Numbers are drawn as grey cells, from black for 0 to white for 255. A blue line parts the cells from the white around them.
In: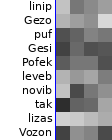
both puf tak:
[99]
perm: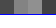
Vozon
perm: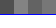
puf
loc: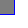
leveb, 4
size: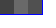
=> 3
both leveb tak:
[166]

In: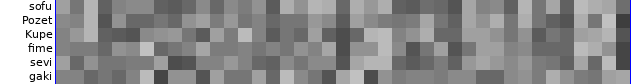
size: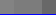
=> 4
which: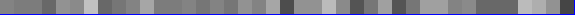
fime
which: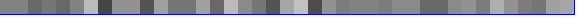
gaki
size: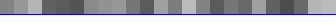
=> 24
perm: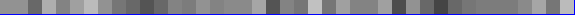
fime

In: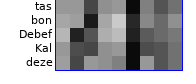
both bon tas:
[144]
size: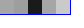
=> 5
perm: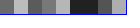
Debef
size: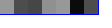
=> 7
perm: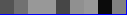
tas

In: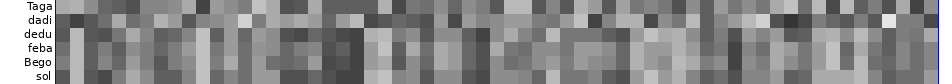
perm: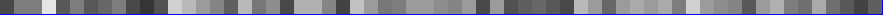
dadi
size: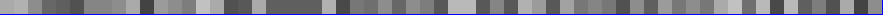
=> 63
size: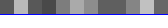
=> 12
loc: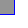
feba, 15
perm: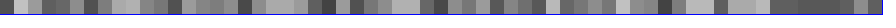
dedu
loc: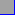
Taga, 41

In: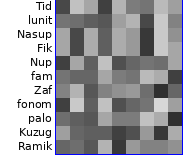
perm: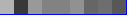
Ramik
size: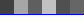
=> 6
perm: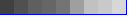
fonom
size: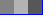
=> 3
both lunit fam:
[116]

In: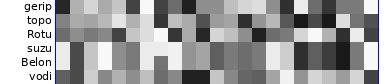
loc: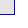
topo, 5
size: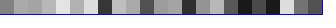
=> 23
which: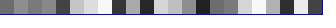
Rotu
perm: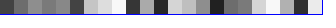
Rotu

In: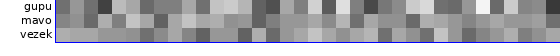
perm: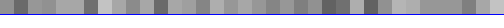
mavo
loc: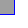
mavo, 35
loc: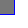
gupu, 24

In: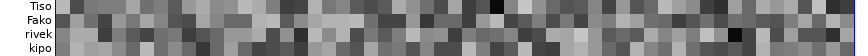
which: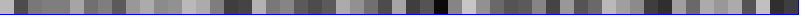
Tiso
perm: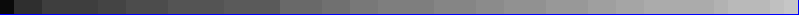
Tiso
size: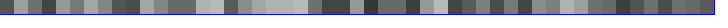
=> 51
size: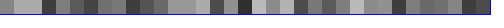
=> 35
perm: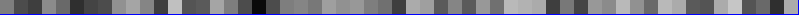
rivek
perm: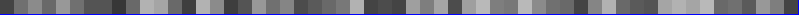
Fako

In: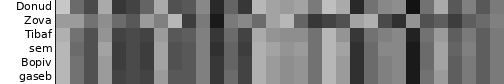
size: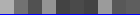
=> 10
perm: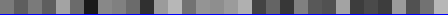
Bopiv
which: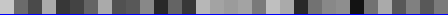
Donud
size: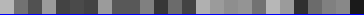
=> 26

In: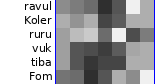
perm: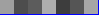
vuk
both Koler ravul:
[174]
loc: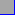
vuk, 6
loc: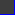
vuk, 4
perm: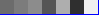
ravul

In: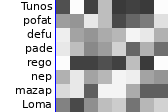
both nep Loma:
[183]
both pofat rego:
[190]
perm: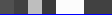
rego
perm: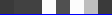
Tunos
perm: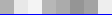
defu

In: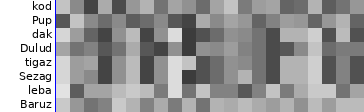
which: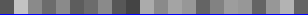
Pup
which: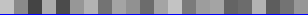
kod
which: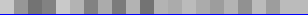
Baruz

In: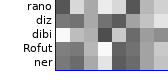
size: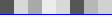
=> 8
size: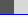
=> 2
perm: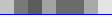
ner
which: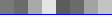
ner

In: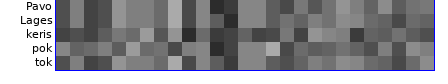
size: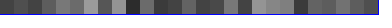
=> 27
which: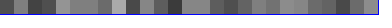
tok
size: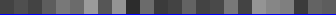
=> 24
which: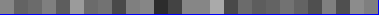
pok
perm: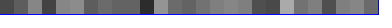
Lages
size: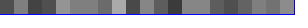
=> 21

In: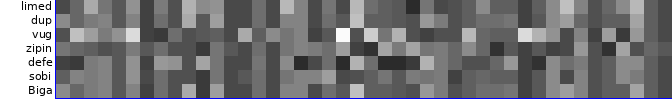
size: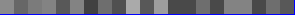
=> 21
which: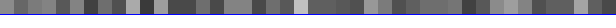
Biga

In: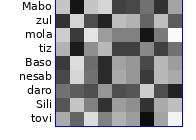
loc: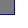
mola, 8
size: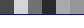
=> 6

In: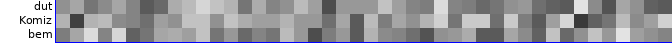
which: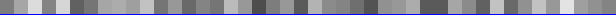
bem
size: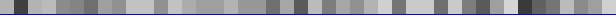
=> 44
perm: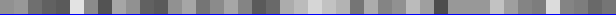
dut
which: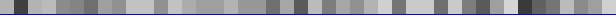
Komiz

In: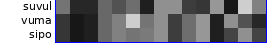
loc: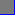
sipo, 7
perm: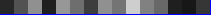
vuma

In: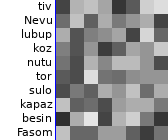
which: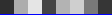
besin
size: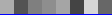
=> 8
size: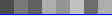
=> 8
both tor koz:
[149]
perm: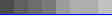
kapaz
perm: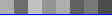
sulo

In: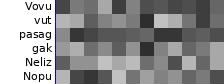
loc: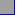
Nopu, 7
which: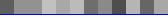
Neliz
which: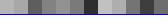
vut

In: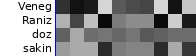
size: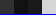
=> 4
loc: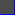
Veneg, 6
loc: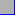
Raniz, 1

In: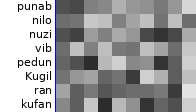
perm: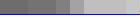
nilo
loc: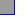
nuzi, 3
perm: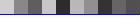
kufan

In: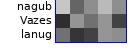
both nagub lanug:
[142]
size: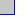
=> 1
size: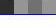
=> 4
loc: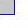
nagub, 1
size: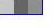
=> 3
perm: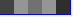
Vazes
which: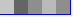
nagub

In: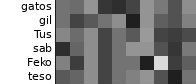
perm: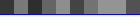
sab
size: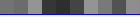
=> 10
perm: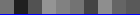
teso
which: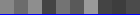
Tus
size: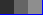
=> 3

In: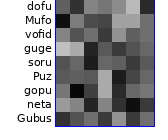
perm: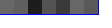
soru
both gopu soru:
[103]
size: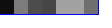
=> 7
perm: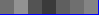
vofid
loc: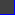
gopu, 3

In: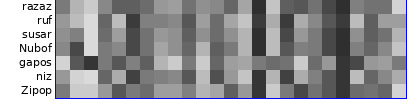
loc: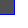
niz, 12
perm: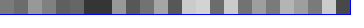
Zipop

